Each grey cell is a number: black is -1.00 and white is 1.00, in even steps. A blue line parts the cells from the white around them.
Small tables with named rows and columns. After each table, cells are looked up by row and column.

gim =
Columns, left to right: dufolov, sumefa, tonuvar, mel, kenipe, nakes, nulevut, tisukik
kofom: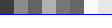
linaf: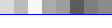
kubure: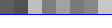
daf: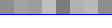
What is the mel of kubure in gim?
-0.01
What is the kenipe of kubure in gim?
0.26
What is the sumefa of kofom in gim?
0.09
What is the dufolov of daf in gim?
0.11
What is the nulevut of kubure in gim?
0.05
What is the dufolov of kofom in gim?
-0.52
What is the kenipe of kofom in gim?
-0.07
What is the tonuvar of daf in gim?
0.23
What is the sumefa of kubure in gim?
-0.36
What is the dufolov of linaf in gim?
0.71
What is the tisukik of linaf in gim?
0.09
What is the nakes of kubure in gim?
-0.04
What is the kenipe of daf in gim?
-0.03
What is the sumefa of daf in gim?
0.27
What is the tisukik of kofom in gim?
0.81

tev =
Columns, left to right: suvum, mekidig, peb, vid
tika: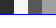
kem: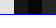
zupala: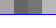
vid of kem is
-0.70
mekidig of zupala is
-0.20
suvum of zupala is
0.30
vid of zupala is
0.44
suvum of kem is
0.78
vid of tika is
0.25
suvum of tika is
-0.65
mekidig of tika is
0.94
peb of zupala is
-0.08
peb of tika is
-0.32
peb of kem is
-0.95
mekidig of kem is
-0.82

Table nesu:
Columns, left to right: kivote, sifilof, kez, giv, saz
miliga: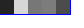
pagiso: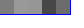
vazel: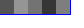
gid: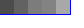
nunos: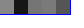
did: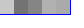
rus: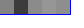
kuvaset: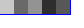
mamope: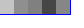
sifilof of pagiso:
0.20
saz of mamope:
0.05
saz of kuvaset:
-0.32
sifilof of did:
-0.10
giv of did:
0.39
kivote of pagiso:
-0.03
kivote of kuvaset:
0.57
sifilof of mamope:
0.12
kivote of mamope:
0.54
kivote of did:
0.57
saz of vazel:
-0.01
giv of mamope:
-0.45
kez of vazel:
-0.10
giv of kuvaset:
-0.64
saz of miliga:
-0.40
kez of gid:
-0.03
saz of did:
0.33
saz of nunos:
-0.33
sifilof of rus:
-0.53
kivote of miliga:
-0.72

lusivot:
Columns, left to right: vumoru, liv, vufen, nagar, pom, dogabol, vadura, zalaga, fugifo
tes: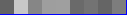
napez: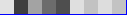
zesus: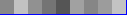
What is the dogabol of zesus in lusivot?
0.26
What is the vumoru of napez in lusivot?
0.77
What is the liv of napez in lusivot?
-0.51
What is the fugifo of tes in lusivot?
-0.02
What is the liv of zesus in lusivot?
0.52
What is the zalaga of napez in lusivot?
0.73
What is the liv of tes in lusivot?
0.57
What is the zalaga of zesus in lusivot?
0.22
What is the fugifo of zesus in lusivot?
0.53
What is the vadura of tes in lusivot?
-0.10
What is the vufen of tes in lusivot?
0.05
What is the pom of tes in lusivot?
0.25
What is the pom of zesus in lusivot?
-0.33
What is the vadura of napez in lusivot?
0.52
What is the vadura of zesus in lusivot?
0.05
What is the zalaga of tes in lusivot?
-0.21
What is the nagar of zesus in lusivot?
-0.09
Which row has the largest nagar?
tes

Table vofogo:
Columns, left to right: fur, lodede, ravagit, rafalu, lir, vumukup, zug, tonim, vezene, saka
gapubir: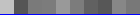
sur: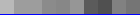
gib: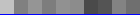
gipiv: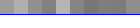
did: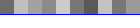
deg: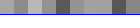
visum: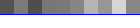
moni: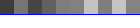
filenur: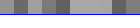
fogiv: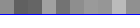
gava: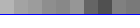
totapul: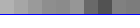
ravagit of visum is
-0.39
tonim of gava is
-0.37
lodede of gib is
0.00
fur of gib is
0.52
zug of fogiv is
0.21
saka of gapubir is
-0.06

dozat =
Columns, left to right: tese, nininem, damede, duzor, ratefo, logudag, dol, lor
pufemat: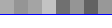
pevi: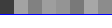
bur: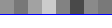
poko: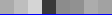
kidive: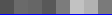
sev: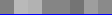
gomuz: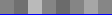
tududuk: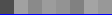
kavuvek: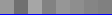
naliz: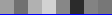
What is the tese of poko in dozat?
0.34
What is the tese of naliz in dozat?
0.25
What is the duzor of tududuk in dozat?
0.22
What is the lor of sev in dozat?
0.08
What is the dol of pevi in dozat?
0.31
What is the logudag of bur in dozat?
-0.43
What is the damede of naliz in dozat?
0.39
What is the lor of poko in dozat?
0.27
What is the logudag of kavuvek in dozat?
0.11
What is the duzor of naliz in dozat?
0.65
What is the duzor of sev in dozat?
0.04
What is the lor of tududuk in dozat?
0.19
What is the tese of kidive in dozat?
-0.36
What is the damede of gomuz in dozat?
0.46
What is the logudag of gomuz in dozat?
0.04
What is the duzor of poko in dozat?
-0.55
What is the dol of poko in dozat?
0.35
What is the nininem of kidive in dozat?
-0.17
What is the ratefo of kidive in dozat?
-0.03

